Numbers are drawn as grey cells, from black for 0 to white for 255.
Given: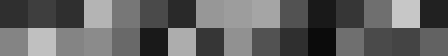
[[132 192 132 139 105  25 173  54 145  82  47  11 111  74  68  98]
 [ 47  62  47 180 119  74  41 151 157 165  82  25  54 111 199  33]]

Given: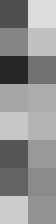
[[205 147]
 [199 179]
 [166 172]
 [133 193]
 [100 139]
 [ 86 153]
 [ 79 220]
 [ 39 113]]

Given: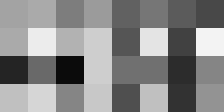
[[192 214 133 200  79 192  50 147]
 [170 236 178 206  85 228  65 243]
 [163 170 125 155  97 118  91  72]
 [ 36 105  11 206 112 112  44 133]]

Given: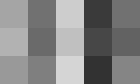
[[178 106 192  71  98]
 [165 113 205  58 113]
 [153 127 213  50 133]]

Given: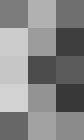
[[210 147  56]
 [204 155  62]
 [198  76  91]
 [124 177 111]
 [103 162 139]]

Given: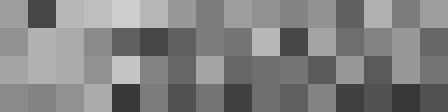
[[164 177 170 145 196 131 102 164 102 110 116  89 152  89 152 116]
 [158  70 183 189 204 183 152 124 158 145 131 145  96 177 124 158]
 [145 177 170 138  96  70  96 124 116 183  70 164 110 131 152 102]
 [138 131 145 170  56 124  82 116  64 110  96 131  64  82  56  82]]

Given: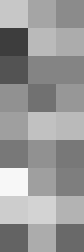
[[247 159 126]
 [205 211 179]
 [199 165 139]
 [159 193 186]
 [145 113 151]
 [120 145 120]
 [ 99 172 105]
 [ 83 132 132]
 [ 61 186 172]]
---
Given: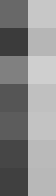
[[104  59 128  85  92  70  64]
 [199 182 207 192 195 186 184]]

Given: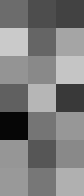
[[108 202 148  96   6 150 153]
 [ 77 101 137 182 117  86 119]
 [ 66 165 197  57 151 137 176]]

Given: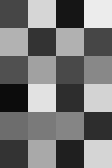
[[ 70 178  80  12 109  51]
 [214  51 161 226 122 169]
 [ 21 177  73  45 133  31]
 [236  70 136 211  45 213]]

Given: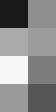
[[ 26 170 247 154]
 [143 156 124  85]]

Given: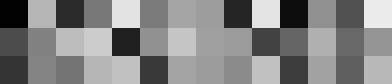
[[  2  76  53]
 [181 130 132]
 [ 43 188 115]
 [120 204 181]
 [227  31 193]
 [123 145  57]
 [165 197 164]
 [157 160 156]
 [ 37 155 139]
 [228  66 193]
 [ 12 101  60]
 [144 176 162]
 [ 81 104  95]
 [236 148 185]]

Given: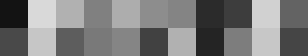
[[ 19  73]
 [217 198]
 [177  93]
 [128 121]
 [173 133]
 [141  65]
 [132 177]
 [ 43  36]
 [ 61 125]
 [209 199]
 [ 99  69]]

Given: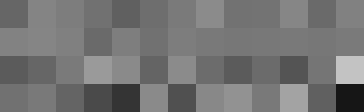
[[102 130  91 113]
 [132 133 102 121]
 [125 128 122 100]
 [113 106 154  74]
 [ 96 126 138  52]
 [110 113 100 138]
 [122 125 139  80]
 [139 121 108 136]
 [114 119  91 146]
 [115 120 107 121]
 [134 121  84 163]
 [106 119 117  96]
 [129 122 195  22]]

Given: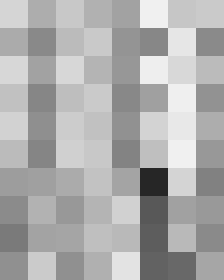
[[213 171 215 193 210 187 157 139 122 144]
 [173 137 162 134 143 133 160 178 163 203]
 [200 187 215 190 204 208 171 152 165 144]
 [177 201 180 202 193 200 194 180 191 176]
 [162 148 151 136 145 131 164 209 185 227]
 [240 135 238 160 211 191  38  88  93  98]
 [198 230 216 239 232 240 212 161 185 104]
 [202 138 187 146 173 152 129 153 138 166]]
